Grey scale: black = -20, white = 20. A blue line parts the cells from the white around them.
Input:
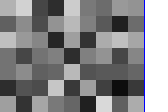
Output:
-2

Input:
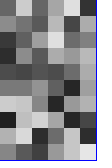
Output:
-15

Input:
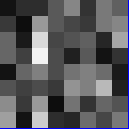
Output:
-7

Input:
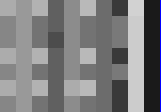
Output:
1

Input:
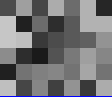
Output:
2

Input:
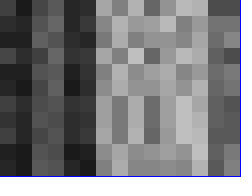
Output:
-10
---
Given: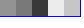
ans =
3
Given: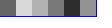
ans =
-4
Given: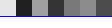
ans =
16
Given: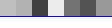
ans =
10
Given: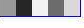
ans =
4
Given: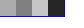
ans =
7
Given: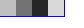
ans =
10
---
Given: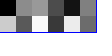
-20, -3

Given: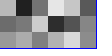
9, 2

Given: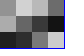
3, 12

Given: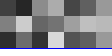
-10, 4

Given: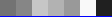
-2, -15

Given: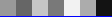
4, -17

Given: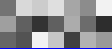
-2, 4

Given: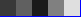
-11, 15
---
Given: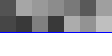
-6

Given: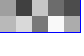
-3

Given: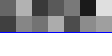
-16

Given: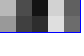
13

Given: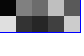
10

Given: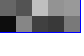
3

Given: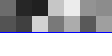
3
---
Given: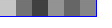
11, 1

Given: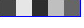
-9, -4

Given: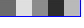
-3, 9

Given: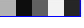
8, -14

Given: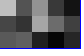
10, -14

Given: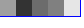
5, 16
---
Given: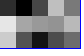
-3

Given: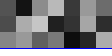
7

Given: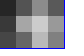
0

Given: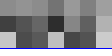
12

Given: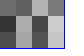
11

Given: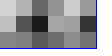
-2

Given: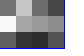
-7
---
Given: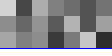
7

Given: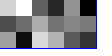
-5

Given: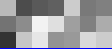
-6

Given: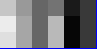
-4

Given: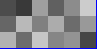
5

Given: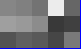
-2
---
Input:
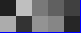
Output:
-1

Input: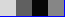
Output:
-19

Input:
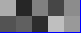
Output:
0

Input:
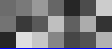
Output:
4

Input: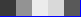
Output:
17

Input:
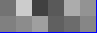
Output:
-10

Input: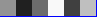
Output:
-3

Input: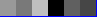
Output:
10
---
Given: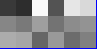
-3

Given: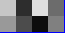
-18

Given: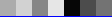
-8

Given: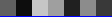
2

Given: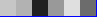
15

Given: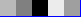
17

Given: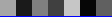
-19
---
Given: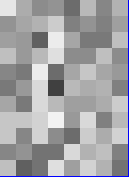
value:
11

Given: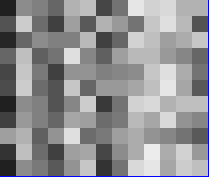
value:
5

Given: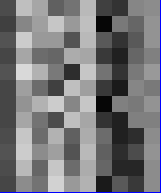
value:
-7

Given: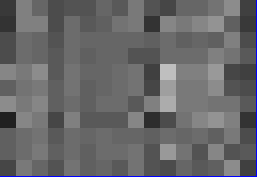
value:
-5

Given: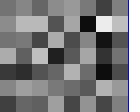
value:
-11
